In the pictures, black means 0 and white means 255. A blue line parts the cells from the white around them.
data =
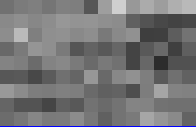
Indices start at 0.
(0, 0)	113
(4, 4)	136
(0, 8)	207
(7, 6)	114
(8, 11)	150
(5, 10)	126
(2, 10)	62
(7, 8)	115
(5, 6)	151
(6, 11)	165
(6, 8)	99
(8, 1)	118
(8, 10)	166
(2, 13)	115
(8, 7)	96
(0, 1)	123
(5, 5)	101
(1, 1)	143
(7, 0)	101
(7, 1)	83
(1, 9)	96
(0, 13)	185
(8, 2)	134
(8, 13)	99
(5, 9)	145
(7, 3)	69
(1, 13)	71
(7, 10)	131
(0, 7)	158
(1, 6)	148
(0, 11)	157
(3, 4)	122
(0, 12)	175

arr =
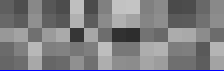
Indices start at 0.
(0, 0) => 95
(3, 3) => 127
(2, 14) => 140
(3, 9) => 120
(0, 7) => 128
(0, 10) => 128
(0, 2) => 136
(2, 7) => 109
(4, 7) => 174
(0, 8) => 194
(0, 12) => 74
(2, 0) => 152
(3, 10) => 173
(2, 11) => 105
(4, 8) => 142
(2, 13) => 169
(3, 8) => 120
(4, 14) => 93
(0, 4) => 76
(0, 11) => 138
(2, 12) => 172
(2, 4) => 170
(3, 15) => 180
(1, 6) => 92
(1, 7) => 139
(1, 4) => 87
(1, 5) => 177

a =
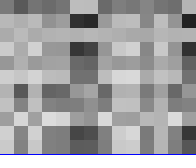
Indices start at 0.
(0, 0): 122
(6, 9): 179
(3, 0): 203
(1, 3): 146
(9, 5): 70
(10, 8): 201
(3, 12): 148
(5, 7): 189
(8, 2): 160
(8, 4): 213
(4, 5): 105
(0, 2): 116
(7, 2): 192
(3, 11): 200
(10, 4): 125
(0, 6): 188
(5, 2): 211
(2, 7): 179
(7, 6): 144
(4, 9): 157
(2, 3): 178
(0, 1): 89
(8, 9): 158
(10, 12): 126
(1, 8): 186
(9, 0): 208
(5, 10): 170
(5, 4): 186
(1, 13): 34
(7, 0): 193
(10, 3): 128
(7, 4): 125
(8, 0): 158
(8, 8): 160
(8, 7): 217

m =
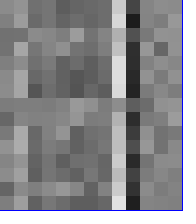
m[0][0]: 139
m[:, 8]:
[202, 215, 176, 192, 220, 221, 217, 141, 178, 190, 189, 203, 187, 203, 225]
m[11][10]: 116
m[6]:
[140, 165, 85, 109, 98, 84, 103, 93, 217, 36, 123, 136, 125]
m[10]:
[146, 172, 106, 124, 118, 97, 108, 119, 189, 78, 151, 114, 137]
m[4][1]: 140
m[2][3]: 135
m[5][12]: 145
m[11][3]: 116
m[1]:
[128, 156, 106, 117, 100, 109, 102, 109, 215, 28, 132, 125, 152]
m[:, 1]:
[147, 156, 114, 166, 140, 166, 165, 126, 133, 170, 172, 148, 160, 138, 158]
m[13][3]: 139
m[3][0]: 114
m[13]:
[101, 138, 127, 139, 151, 134, 98, 130, 203, 50, 139, 124, 131]
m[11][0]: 133
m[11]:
[133, 148, 99, 116, 95, 111, 113, 102, 203, 42, 116, 139, 140]
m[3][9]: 47
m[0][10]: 133
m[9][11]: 114
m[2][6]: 115
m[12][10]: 124
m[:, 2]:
[112, 106, 139, 118, 112, 104, 85, 126, 129, 104, 106, 99, 95, 127, 97]
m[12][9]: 66
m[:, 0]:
[139, 128, 113, 114, 127, 138, 140, 124, 103, 121, 146, 133, 140, 101, 126]
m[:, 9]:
[69, 28, 81, 47, 46, 41, 36, 94, 45, 60, 78, 42, 66, 50, 31]
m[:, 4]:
[93, 100, 126, 144, 97, 97, 98, 130, 135, 148, 118, 95, 108, 151, 108]

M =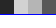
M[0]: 39
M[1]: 210
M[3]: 88

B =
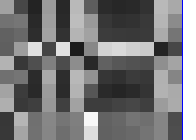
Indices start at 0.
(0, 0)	161
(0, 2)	35
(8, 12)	76
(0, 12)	169
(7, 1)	57
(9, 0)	56
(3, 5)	28
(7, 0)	175
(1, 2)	41
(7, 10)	63
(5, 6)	146
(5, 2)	43
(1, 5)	189
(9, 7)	97
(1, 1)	118
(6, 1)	60
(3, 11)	36
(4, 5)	141
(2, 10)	58
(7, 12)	171
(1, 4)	42
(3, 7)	210
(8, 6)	247
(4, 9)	82
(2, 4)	50
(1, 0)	114
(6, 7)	42
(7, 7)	61
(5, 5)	184
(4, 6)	40
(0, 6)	93
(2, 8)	58
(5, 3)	169
